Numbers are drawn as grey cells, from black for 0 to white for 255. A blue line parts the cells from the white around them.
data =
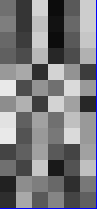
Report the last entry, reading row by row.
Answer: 96
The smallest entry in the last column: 39
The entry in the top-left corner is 112
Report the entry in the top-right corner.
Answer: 205
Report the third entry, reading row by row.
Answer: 211
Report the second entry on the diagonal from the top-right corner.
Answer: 104
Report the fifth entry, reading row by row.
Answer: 89
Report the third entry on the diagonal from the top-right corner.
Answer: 12
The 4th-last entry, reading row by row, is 89
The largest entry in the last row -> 169
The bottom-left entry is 46
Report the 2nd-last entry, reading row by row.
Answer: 68
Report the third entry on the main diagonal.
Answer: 205
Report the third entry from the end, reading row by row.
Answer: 133

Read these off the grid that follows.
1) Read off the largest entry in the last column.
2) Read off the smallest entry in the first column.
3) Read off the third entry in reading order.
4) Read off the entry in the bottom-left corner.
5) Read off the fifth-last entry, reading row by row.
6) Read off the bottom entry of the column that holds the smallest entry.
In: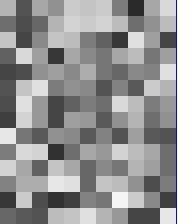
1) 231
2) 55
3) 167
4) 103
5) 180
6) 69

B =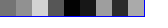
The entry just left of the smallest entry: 86
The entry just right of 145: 211
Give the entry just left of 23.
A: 2

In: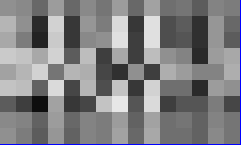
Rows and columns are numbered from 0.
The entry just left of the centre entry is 70
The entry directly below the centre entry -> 195
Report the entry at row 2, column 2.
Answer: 34
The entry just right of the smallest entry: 162
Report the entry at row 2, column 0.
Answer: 168
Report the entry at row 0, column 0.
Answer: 144
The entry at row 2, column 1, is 124
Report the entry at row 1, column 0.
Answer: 181
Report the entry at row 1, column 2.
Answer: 42
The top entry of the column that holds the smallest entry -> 104
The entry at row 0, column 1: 137
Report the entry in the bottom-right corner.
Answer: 117
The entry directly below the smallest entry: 98
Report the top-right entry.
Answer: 124
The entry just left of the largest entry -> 195
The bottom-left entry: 144
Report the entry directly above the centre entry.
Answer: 168
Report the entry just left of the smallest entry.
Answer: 62
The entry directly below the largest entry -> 156
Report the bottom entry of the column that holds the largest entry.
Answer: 162
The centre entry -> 48
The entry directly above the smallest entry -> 98

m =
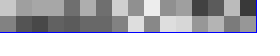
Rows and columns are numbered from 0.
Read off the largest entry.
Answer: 237
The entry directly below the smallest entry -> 151
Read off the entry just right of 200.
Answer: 159
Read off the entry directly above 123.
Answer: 187
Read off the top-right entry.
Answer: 57
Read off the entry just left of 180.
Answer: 151
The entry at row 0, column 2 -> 167
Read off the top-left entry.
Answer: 200
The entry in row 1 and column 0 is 130
